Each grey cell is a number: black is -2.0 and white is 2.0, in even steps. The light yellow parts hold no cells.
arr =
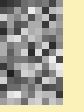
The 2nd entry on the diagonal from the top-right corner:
0.9
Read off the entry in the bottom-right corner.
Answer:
0.7
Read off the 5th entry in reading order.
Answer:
-0.1
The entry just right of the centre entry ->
1.5
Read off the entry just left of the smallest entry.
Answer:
0.3
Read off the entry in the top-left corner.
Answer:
-1.3
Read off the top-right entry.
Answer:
0.3
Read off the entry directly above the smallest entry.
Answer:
-0.3
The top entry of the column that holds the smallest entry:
-1.1
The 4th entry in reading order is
-0.3
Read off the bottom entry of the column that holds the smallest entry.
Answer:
0.9
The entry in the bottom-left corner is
0.5
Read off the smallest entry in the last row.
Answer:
-0.3
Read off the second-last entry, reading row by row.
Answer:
1.1
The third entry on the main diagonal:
0.1
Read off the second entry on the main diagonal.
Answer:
-0.5
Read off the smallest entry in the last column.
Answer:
-1.1
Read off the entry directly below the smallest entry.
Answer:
-0.5
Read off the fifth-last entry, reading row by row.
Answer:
1.1
